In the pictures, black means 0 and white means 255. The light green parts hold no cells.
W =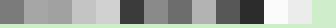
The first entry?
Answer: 123
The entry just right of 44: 251
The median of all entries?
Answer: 160
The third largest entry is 209

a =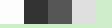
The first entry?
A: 253
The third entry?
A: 86
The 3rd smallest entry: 223

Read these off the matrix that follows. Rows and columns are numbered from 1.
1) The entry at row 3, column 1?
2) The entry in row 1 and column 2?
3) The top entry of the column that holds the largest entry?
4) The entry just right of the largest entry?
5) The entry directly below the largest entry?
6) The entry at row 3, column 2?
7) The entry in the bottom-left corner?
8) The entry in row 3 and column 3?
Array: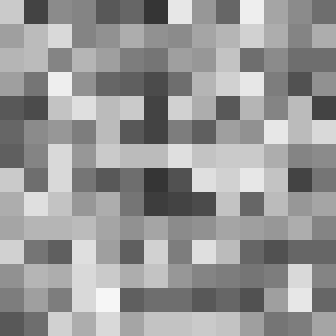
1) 181
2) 67
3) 88
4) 95
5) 217
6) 187
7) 88
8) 132
